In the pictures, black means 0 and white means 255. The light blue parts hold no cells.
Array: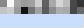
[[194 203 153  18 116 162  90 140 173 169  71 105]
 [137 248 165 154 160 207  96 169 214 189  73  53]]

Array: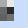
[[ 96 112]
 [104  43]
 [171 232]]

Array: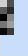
[[ 11  58]
 [117 157]
 [  6 133]
 [ 92  42]
 [207  79]]

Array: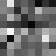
[[ 82 136  92  99 117  87 135 145]
 [ 45 162 135  88  98  91 118  59]
 [142  13 165  96 124 115 232 143]
 [188 249 124 181  92 130 178 158]
 [ 82  62  54  36   6  60  70  93]
 [ 99 180 120  45  88 106  97  85]
 [134 120  43 123  84 185 123 119]
 [128 230  78  96  71  11  50  21]]

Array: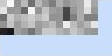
[[ 33  24 160 145 116 153 200 199 179 166 198 179 155 149]
 [147 195 155 178 196 157 169 185 149 236 188 161 181 228]
 [111 203 175 190 204 185 204 146 149  68 128 172 127 130]
 [227 152 155 107 246 149 194 158 151  70 150 172 222 152]
 [203 248 147 186 113 185 152 126 174 148 163 171 234 166]]

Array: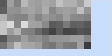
[[116 149 191 168 165 156 125 117 139 123 120 160  59]
 [ 86 129 132 159 139 143 130 147 148 150 158 158 133]
 [195 157 180 130 127 104  85  66  93  68  72  84  79]
 [198 217 134 219 163 160 138  90  96 122  96  99  88]
 [178 139 132 131 155 133 152 144 136 158 138 136 129]
 [ 96 146 145 159 164 153 174 136 155 160 155 190 149]
 [ 89 159 129 184 162 157 168 161 194 176 176 157 201]]

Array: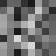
[[149 119  28  99 177 124  75 102]
 [162 124 128 178 214  66 110  95]
 [ 46 127 214 127  79 105 139 118]
 [157 120  24  93 169 129  61 102]
 [167 133 124 176 202  66 118 101]
 [161 121  30  94 172 129  69  91]
 [105 153  40 100  83 198 118  42]
 [ 46 100  99  50  25 155  85 116]]
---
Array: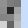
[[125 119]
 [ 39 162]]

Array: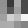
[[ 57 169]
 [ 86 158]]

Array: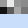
[[234 148]
 [ 92 167]]

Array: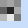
[[165 138]
 [ 38 170]]

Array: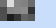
[[220 134]
 [134 137]]

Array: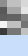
[[192 192]
 [166 166]]

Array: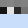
[[133 126]
 [226  40]]
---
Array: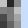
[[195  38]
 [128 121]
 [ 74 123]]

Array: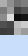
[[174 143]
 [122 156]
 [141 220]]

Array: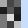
[[169  70]
 [ 28  87]
 [120 222]]

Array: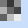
[[120  55]
 [180 104]
 [ 98 191]]

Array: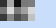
[[ 48 168]
 [119 218]
 [ 58 136]]

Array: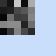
[[ 48  20]
 [ 25  32]
 [  7 111]]

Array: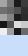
[[165 116]
 [111 101]
 [165 131]]
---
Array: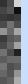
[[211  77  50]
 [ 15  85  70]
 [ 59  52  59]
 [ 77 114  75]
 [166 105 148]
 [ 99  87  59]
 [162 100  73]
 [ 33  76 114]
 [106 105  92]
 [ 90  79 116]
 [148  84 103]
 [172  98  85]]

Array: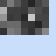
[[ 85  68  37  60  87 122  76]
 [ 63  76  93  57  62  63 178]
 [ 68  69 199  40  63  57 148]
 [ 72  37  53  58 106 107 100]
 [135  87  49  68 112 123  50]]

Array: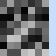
[[157  70  47  95  80 156  82]
 [ 43  56 166   7  74  40 129]
 [  8  22  83  32 146   7   8]
 [100 103 178 156  82 105  31]
 [110  56  77 188 144  59  50]
 [102  18  23  84 192 197  85]
 [ 34 147  52  33 125 136   6]
 [197 122 202 187  75  76 154]]

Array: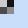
[[ 20 203]
 [140  76]]

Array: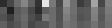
[[128  71 164  77  60 111 150  72 121 229  50  96 133 108  71  44]
 [122  91 131  90  86 111 133  81 107  94  44  72 101  89  31  89]
 [116  87 127  89  82 107 125  81 108 121  64  79 107  93  62  81]
 [112  93 114  97  91 109 116  85 108  86  83  71 103  86  75  97]]

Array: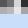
[[ 47 213 112  86]
 [165 231 185 175]]
